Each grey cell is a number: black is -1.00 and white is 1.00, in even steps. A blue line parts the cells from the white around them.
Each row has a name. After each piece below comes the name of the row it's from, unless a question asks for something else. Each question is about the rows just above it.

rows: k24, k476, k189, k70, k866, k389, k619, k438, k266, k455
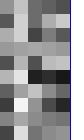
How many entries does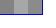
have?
3
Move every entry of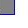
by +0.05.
[0.08]
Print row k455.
[-0.47  0.73 -0.09  0.09  0.15]

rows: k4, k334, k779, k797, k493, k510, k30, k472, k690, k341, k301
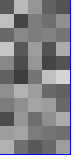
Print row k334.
[ 0.50 -0.46 -0.03 -0.13  0.12]
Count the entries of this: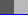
2
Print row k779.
[-0.18  0.07 -0.03  0.02 -0.08]
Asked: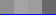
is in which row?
k472
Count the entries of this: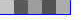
5
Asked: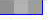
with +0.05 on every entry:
[0.17 0.44 0.28]

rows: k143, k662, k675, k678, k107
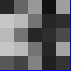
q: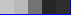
k662
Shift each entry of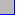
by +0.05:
[0.50]
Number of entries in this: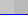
2
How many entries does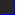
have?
1
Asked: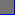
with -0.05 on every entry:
[-0.14]

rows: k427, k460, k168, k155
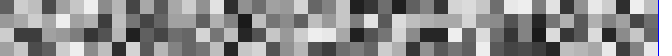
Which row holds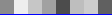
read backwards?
k427
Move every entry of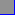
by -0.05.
[0.09]
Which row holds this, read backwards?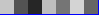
k168
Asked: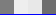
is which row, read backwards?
k427
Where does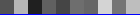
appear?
k168

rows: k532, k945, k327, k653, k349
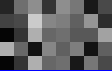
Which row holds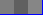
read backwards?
k653
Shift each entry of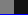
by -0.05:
[-0.06 -0.91]
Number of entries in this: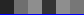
6
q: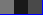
k532
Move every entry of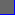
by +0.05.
[-0.14]

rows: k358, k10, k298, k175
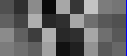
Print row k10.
[-0.25 -0.47  0.37 -0.69 -0.63  0.31 -0.13 -0.31 -0.37]
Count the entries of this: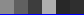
6
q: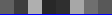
k298
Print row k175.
[-0.03 -0.13 -0.25  0.26 -0.87 -0.75  0.15 -0.31 -0.19]
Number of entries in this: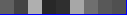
9

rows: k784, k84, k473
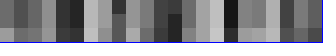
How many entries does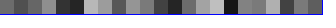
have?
23
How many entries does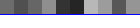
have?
10
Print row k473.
[ 0.22 -0.15 -0.09  0.17 -0.54 -0.60  0.50  0.12 -0.32  0.33 -0.15 -0.54
 -0.71  0.02  0.28  0.55 -0.65  0.22  0.28  0.44 -0.37 -0.20 -0.42]

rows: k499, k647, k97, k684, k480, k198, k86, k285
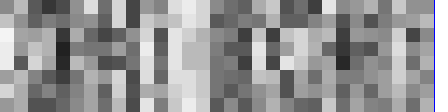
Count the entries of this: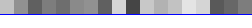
18
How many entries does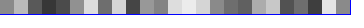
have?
25

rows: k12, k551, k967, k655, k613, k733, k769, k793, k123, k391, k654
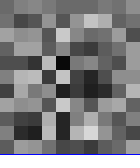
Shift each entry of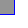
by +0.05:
[0.21]
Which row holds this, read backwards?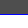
k613
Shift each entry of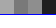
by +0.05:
[ 0.37  0.00  0.16 -0.71]

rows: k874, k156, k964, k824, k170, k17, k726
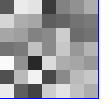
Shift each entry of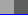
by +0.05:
[ 0.35 -0.21]
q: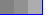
k874
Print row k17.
[-0.37  0.46  0.90 -0.43  0.08  0.46  0.56]
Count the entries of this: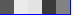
5
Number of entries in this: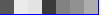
7
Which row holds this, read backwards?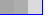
k170

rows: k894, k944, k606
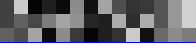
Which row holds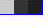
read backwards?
k606
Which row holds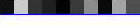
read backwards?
k606
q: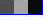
k606
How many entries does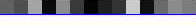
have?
14
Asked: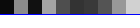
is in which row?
k894
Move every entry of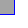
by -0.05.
[0.24]
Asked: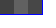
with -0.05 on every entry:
[-0.54 -0.29 -0.49]

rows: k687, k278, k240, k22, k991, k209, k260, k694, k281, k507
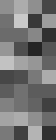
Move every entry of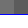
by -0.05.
[-0.16 -0.33]
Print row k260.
[-0.28 -0.11 -0.28 -0.28]

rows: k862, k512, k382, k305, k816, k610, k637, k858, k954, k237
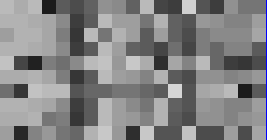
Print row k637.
[-0.13 -0.58  0.52  0.46  0.46 -0.34 -0.19 -0.19 -0.08 -0.08 -0.19 -0.29
  0.68 -0.34  0.30  0.35  0.46 -0.79 -0.29]
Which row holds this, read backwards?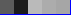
k637
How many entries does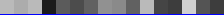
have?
16
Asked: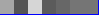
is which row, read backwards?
k637
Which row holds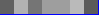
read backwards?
k512

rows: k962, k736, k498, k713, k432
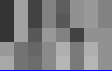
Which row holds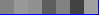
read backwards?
k962
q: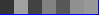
k736
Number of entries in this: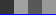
4

